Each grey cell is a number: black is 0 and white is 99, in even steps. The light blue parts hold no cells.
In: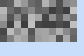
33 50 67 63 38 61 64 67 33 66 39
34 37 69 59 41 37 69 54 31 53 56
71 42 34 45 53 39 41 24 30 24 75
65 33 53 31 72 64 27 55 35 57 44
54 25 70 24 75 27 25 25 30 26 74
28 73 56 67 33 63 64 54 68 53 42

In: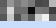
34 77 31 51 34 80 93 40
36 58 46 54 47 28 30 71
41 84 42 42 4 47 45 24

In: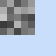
38 54 27 46 50
48 63 33 46 59
68 38 66 60 66
76 43 48 34 28
23 27 70 47 36

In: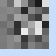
47 52 48 29 50 43 39
54 42 78 57 27 10 86
51 53 50 15 52 42 32
52 43 64 59 33 23 72
43 49 18 52 66 86 14
47 38 21 91 58 89 39
48 52 58 21 41 28 47

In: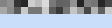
65 54 35 78 46 46 79 35 22 46 76 61 27 69 37 79
51 56 20 15 80 73 85 47 38 39 57 14 49 46 15 28

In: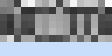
66 84 31 64 65 31 38 28 30 39 65 41 62 30 69 66
54 51 25 87 95 72 65 79 29 71 95 74 79 77 54 98
46 48 64 19 18 28 31 22 62 27 19 24 23 23 45 18
30 23 47 31 32 63 59 65 63 60 31 63 34 65 29 31
27 19 47 27 29 64 59 67 65 61 28 61 30 66 27 26
26 21 38 26 22 67 60 71 67 62 24 65 28 71 25 23

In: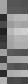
69 28 29 26
64 33 33 31
63 35 35 33
17 67 71 72
29 60 65 63
13 71 78 80
20 65 70 69
25 63 67 67
63 35 33 32
24 65 66 67
60 34 31 33
16 67 69 72

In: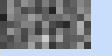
27 35 39 40 62 35 60 21 36 33 42 63 23
29 56 35 55 48 29 48 34 54 31 38 52 44
30 58 46 29 36 26 36 14 58 36 35 56 48
13 53 44 45 61 52 37 42 41 49 41 31 59
28 32 38 51 50 28 56 29 23 16 41 68 27
29 58 46 29 46 23 45 24 51 36 41 65 34
34 29 43 28 52 53 79 39 64 35 37 38 52

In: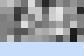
51 77 40 64 60 62 57 51 30 52 10 62
69 76 60 45 85 46 15 34 56 47 57 49
59 59 24 33 77 77 37 79 88 63 63 16
48 53 21 62 49 76 50 80 86 50 54 50
50 50 46 86 61 44 49 56 65 50 76 52
50 45 33 33 51 69 66 73 87 68 12 32
